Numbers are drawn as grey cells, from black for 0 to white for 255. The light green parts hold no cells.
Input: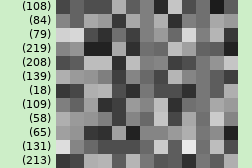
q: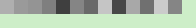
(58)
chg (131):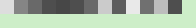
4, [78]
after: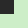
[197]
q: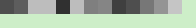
(208)
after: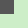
[93]
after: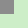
[34]

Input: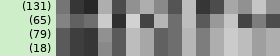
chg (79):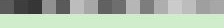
15, [174]
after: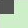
[189]

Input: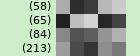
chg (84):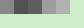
3, [149]
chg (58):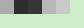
2, [60]
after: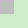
[211]
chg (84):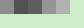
0, [135]
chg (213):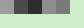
2, [53]
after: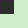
[60]

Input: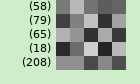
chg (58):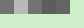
0, [122]
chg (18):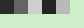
1, [108]
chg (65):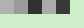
1, [149]
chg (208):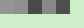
0, [143]
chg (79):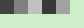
3, [49]

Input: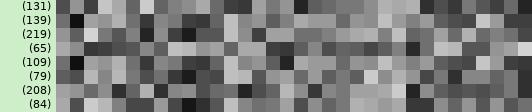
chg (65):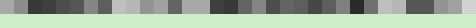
17, [94]
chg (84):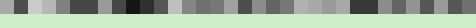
31, [148]
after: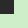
[112]
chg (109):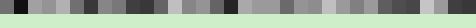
15, [94]
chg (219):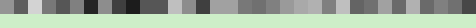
17, [112]

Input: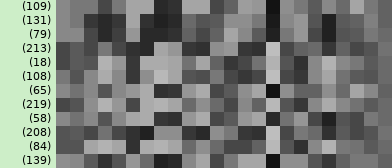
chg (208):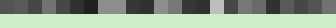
10, [41]
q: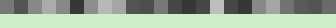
(108)
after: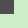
[120]
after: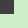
[150]
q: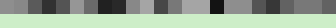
(139)
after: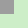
[150]
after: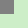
[98]

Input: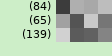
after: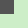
[201]
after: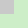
[118]
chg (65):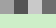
3, [118]
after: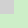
[91]
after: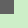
[132]
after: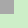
[189]

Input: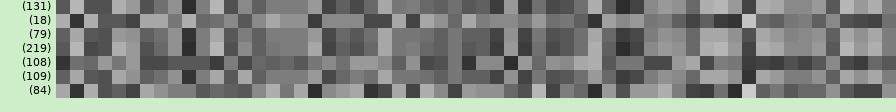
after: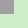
[137]
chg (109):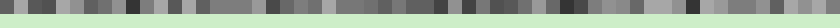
40, [60]
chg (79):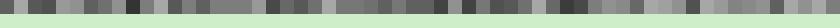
47, [167]
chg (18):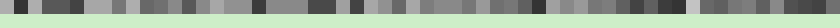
24, [167]
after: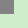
[137]
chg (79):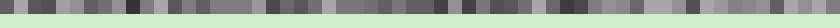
4, [153]
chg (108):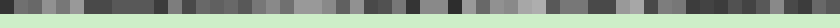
3, [153]

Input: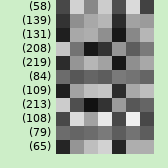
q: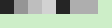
(65)
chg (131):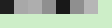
5, [136]
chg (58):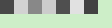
5, [218]

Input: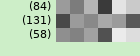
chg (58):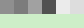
1, [130]
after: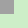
[81]
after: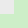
[221]

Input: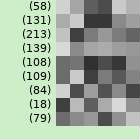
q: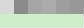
(139)
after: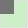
[48]
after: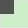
[138]
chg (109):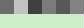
1, [202]

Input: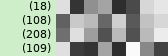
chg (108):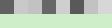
2, [186]
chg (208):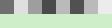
3, [81]
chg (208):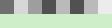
1, [223]
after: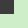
[52]
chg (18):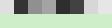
5, [74]

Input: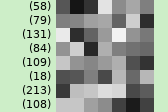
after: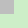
[198]
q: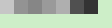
(109)

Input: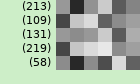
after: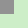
[203]
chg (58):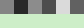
0, [140]

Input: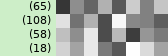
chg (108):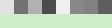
4, [247]
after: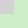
[163]
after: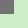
[177]
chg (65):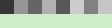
1, [142]
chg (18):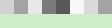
5, [254]

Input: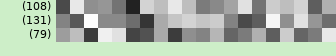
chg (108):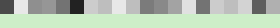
6, [211]
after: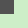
[170]
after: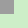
[190]
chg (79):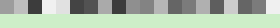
19, [232]
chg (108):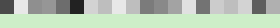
4, [115]
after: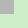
[101]
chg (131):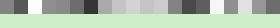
3, [137]

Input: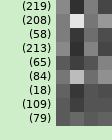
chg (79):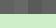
0, [90]
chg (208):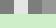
2, [118]
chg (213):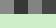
1, [48]

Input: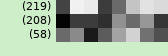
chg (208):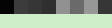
2, [60]
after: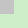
[226]
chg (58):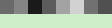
1, [138]
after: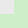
[60]
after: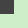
[241]
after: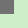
[80]
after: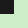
[92]

